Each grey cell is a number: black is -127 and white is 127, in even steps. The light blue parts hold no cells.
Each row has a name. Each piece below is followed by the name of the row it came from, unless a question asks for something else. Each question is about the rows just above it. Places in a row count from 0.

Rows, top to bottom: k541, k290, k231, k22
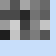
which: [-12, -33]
k290
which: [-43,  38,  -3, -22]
k541
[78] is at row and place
k231, 1
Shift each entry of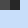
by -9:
[-63, -97]

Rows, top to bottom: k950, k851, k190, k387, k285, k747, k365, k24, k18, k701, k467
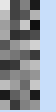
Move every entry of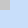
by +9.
[80]
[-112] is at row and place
k190, 3
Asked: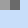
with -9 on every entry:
[ 21, -30]
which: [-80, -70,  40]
k365
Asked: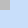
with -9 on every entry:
[52]
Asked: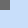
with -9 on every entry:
[-30]

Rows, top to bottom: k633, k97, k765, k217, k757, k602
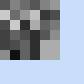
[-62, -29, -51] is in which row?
k217
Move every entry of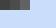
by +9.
[-53, -42, -20]
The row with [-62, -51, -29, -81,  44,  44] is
k757
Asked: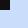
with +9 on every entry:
[-102]
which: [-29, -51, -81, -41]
k217
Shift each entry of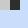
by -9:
[ 65, -90]

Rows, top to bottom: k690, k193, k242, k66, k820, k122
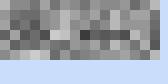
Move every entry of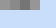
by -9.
[ 13,   1, -19,  13]
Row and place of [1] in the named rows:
k122, 8
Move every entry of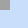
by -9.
[25]
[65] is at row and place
k66, 6
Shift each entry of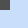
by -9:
[-57]
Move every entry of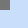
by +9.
[-1]
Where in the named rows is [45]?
k820, 14

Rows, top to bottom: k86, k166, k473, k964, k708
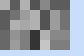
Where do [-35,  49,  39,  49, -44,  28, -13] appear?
k473
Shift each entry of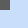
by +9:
[-26]
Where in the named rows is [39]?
k473, 2

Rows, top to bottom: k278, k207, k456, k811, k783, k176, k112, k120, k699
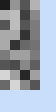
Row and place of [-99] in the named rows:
k278, 0
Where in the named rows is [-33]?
k112, 3
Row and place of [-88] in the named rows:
k120, 2
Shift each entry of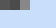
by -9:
[-51, -61,  -1]
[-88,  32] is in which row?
k120
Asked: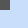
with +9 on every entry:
[-33]
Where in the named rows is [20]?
k278, 1

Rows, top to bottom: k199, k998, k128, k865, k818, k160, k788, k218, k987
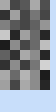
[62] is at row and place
k818, 4
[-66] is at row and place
k788, 2
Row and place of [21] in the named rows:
k128, 4

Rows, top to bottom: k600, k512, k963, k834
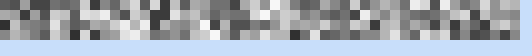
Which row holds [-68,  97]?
k512
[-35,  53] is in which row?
k834
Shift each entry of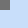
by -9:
[-23]

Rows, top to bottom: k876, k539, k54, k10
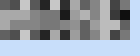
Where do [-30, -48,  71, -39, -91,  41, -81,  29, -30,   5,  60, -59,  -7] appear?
k10
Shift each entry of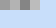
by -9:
[20, 42, -4, 51]
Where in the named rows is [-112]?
k539, 12
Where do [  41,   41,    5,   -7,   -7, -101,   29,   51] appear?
k539
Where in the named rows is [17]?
k54, 7

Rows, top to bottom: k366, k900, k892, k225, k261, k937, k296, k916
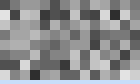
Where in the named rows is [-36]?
k916, 9
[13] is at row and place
k916, 11

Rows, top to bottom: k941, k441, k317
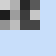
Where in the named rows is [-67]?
k441, 2
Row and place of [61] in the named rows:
k317, 1
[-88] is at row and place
k941, 2
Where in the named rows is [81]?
k941, 0
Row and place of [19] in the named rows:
k317, 0
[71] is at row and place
k441, 3

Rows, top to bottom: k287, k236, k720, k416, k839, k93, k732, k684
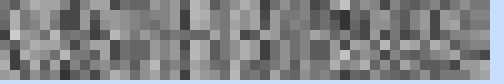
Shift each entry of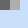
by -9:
[-34,  37]
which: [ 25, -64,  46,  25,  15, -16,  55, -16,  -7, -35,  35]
k684
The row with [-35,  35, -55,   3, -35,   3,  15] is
k732
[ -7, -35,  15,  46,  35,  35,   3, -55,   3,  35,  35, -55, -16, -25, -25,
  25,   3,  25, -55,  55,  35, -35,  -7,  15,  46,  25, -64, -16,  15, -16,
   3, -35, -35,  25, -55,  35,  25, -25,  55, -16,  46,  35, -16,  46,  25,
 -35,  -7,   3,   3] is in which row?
k839
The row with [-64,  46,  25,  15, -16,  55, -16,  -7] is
k684
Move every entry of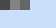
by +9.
[-46,  12, -16]
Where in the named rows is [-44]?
k720, 26

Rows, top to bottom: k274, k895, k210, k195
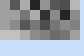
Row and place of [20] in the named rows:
k274, 4
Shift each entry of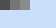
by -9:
[-58, -18,   2]
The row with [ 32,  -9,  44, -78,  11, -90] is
k895
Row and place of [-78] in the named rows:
k895, 4
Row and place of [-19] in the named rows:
k195, 5
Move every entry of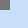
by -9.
[-18]
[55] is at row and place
k274, 7

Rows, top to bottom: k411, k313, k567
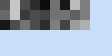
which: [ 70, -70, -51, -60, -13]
k313
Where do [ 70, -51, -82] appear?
k411
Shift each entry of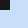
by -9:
[-112]
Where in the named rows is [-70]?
k313, 2
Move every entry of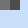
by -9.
[-22, -60]
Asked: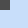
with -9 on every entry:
[-60]

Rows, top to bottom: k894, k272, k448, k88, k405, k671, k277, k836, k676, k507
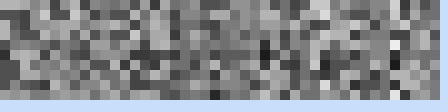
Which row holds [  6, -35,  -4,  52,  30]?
k836
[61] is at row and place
k507, 26
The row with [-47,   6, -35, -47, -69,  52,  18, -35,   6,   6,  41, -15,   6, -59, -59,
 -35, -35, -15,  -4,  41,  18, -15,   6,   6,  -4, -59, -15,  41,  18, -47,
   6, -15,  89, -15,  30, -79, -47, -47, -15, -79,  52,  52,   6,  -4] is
k676
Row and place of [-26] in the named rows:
k405, 33
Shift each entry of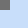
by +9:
[-6]
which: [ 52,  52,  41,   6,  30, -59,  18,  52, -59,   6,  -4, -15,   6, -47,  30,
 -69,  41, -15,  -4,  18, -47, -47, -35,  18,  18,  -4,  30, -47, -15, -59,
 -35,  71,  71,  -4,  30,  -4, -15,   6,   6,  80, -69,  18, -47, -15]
k894

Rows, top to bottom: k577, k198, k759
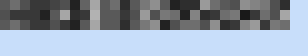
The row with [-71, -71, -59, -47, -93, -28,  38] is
k577
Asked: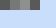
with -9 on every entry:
[-47, -16,   6, -47]
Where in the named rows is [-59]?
k577, 5
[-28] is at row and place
k577, 8

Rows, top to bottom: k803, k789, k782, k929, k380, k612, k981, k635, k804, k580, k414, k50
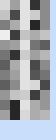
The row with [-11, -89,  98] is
k414
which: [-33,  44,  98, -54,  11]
k981

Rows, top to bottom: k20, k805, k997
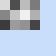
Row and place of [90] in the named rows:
k20, 0
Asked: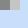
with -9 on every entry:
[-3, 60]
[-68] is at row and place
k997, 0
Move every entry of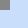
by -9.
[-3]
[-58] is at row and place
k997, 3
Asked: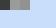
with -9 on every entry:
[-77,  18,   9]
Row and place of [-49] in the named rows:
k20, 1

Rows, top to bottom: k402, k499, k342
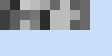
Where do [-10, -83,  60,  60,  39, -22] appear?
k499
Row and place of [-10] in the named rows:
k499, 3
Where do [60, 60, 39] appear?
k499

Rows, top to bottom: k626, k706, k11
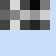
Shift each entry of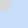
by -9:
[79]
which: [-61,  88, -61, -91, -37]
k11
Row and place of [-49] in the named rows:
k626, 0
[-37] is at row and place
k11, 4
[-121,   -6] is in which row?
k626
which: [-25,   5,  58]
k706
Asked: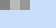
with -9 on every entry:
[-4, 49, 15]

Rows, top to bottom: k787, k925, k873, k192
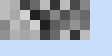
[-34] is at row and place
k873, 5
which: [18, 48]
k192
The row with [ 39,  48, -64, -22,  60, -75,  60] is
k192
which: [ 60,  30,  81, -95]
k873

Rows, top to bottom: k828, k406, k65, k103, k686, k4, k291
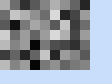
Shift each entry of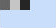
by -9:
[-36,  60, -99]
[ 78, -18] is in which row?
k103
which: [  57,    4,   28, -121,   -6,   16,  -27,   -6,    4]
k291
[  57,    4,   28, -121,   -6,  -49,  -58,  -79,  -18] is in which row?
k686
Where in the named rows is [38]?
k65, 3
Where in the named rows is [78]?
k103, 0

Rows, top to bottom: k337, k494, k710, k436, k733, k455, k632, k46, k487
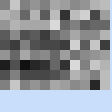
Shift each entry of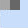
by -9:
[ 30, -33]
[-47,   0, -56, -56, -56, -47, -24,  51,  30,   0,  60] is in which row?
k46
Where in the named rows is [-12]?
k455, 7
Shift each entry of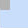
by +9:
[60]
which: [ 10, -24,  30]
k455

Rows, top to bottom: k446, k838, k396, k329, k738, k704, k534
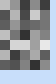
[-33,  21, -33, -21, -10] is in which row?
k396
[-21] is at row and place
k396, 3

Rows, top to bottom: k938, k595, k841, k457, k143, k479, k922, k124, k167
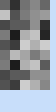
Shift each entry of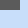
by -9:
[-45, -45]
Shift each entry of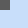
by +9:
[-27]

